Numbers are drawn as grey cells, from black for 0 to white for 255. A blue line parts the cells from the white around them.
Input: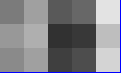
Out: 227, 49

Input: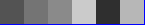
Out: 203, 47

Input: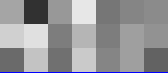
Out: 231, 49

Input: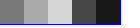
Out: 214, 24

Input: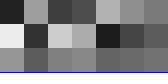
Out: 236, 28

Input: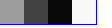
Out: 248, 9
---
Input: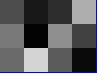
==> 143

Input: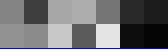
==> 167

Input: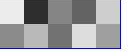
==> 133

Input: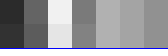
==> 241

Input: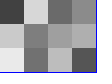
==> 159

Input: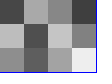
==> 197

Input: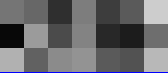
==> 75

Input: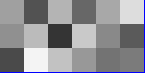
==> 52

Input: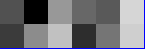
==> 152
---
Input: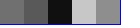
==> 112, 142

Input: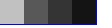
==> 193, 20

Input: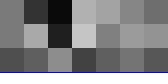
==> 122, 87

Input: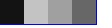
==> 19, 103

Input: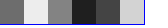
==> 109, 211

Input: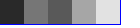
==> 41, 226
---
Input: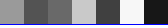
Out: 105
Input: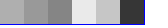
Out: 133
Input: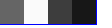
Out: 61
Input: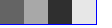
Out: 47
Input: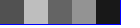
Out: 100
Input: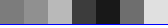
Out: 185
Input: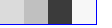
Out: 59
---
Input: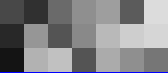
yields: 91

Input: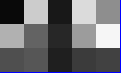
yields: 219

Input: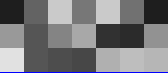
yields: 113

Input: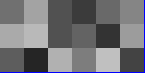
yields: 105

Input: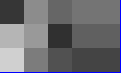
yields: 116

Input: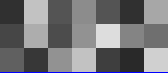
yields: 48

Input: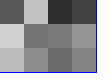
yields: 45

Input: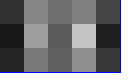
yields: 128

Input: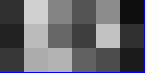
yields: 140

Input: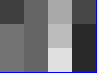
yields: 169
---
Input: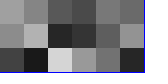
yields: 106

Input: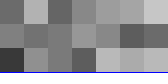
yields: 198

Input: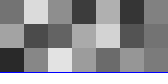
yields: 129

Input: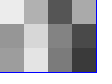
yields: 170

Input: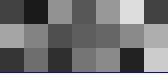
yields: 66

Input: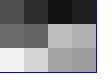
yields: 30

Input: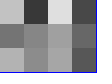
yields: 72
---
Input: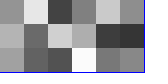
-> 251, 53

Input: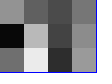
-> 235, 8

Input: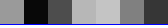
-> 196, 8

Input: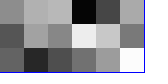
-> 252, 5

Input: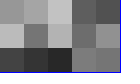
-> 194, 40

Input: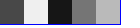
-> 239, 22

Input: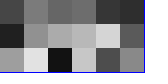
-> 226, 18

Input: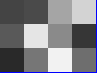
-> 242, 41

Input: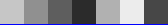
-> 236, 43
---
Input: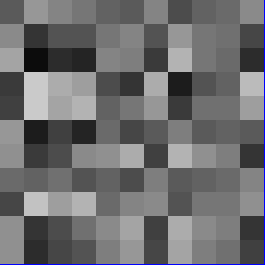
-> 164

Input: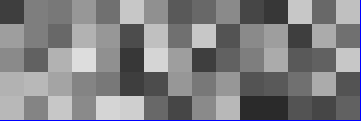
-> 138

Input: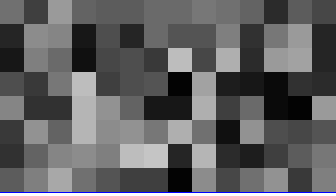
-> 23

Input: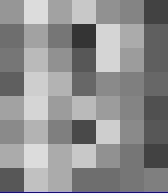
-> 118

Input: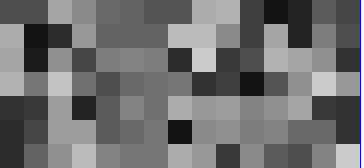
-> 165

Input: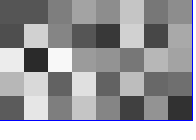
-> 236

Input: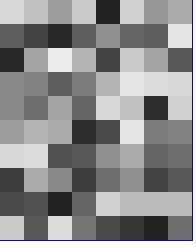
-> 40
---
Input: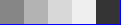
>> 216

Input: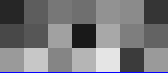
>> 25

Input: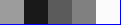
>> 91

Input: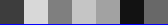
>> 197

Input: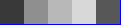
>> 184

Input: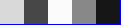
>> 250

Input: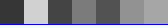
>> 123

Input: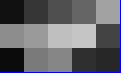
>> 190
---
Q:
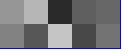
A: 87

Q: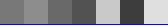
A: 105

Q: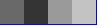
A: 154

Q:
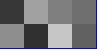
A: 97

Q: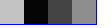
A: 142

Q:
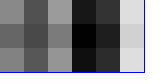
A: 23
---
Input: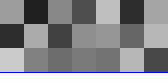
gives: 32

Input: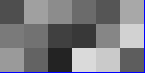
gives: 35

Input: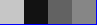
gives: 18

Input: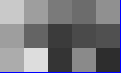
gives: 45

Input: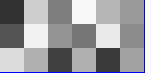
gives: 50

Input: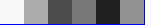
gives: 33

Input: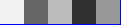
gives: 48

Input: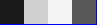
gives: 27
